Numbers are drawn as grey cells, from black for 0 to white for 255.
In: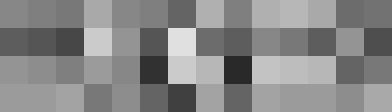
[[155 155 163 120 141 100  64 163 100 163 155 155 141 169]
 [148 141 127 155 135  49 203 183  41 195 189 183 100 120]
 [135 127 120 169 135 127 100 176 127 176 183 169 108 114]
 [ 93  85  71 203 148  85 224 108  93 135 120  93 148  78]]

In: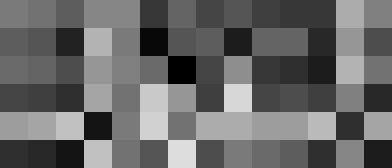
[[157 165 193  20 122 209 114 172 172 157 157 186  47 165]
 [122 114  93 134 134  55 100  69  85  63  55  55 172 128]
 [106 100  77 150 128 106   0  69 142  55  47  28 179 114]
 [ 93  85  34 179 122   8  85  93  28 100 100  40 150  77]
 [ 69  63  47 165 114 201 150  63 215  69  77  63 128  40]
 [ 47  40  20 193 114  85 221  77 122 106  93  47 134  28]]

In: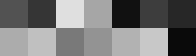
[[172 192 121 147 178 200  10]
 [ 82  53 223 166  17  61  39]]

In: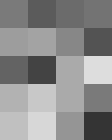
[[192 215 149  52]
 [178 200 170 122]
 [157 163 135  83]
 [122  91 107 115]
 [ 99  67 170 221]]

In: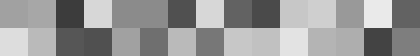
[[221 186  86  80 161 111 186 119 199 193 227 180 174  67 126]
 [161 167  60 215 139 139  80 215  98  74 199 207 153 234  98]]

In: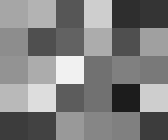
[[185 221  92 113  28 206]
 [166 179  86 206  46  52]
 [147 172 241 113 128 121]
 [141  79  98 172  79 160]
 [ 60  66 153 134 128  60]]
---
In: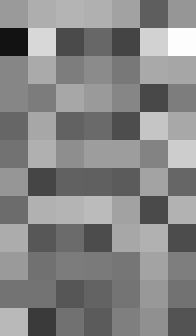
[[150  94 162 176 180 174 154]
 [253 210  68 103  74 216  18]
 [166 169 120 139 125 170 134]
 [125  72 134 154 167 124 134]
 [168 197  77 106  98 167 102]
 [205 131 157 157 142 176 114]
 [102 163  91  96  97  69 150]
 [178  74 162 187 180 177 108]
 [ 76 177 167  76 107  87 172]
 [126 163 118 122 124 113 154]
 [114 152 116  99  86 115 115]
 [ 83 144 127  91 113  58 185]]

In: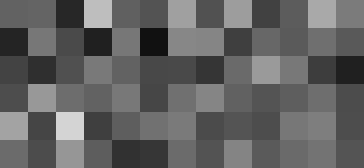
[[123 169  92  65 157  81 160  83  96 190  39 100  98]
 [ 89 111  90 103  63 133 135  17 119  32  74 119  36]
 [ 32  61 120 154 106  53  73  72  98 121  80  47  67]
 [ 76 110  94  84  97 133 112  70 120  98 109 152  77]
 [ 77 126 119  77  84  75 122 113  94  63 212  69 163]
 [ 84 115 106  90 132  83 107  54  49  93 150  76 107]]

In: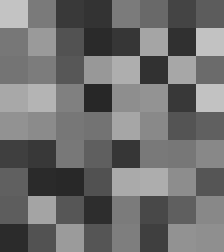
[[ 92  68 105 123  51  57 122 195]
 [194  48 165  54  42  82 154 119]
 [107 167  49 174 152  87 124 116]
 [194  56 147 142  39 128 180 168]
 [ 96  84 137 166 115 119 139 146]
 [136 119 121  54  95 120  56  63]
 [ 85 141 173 170  81  40  42  96]
 [136  95  72 123  45  86 164  93]
 [143 146  63 126  85 155  82  43]]

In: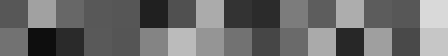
[[217  87  92 173  93 124  43  51 171  80  32  86  88 103 161  87]
 [198  73 159  39 170 106  70 114 149 187 132  85  89  42  14 114]]

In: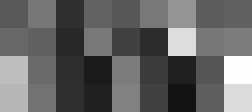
[[ 97  92 148 120  87  98  48 119  88]
 [125 119 221  44  65 120  40  97 104]
 [254  85  32  59 124  27  46 106 190]
 [219  95  19  65 129  32  47 114 183]]

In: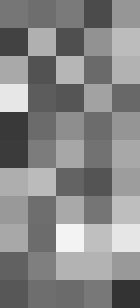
[[150  75 122 110 118]
 [188 146  79 176  66]
 [178 106 182  82 169]
 [104 162  85  92 231]
 [149 108 142 107  57]
 [168 114 167 124  59]
 [157  84  99 187 174]
 [190 117 169 110 153]
 [230 191 243 108 168]
 [153 179 179 127  97]
 [ 51 120 107 110  87]]

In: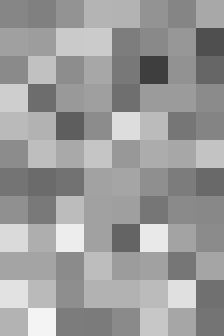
[[168 133 147 179 180 147 128 134]
 [ 79 151 137 125 203 202 157 160]
 [102 146  62 120 167 141 193 138]
 [139 155 155 111 159 153 109 206]
 [132 118 187 221 140  94 178 186]
 [195 167 172 152 197 169 190 140]
 [105 124 143 165 162 114 107 116]
 [136 138 118 159 161 188 121 144]
 [139 163 233 100 161 237 174 218]
 [165 118 161 156 189 139 164 164]
 [112 224 187 178 178 142 186 226]
 [116 166 199 138 123 124 244 179]]

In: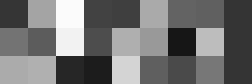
[[ 52  96  99 170  63  66 251 164  53]
 [ 52 189  22 153 175  77 242  92 115]
 [ 52 119  74  95 212  28  38 176 171]]
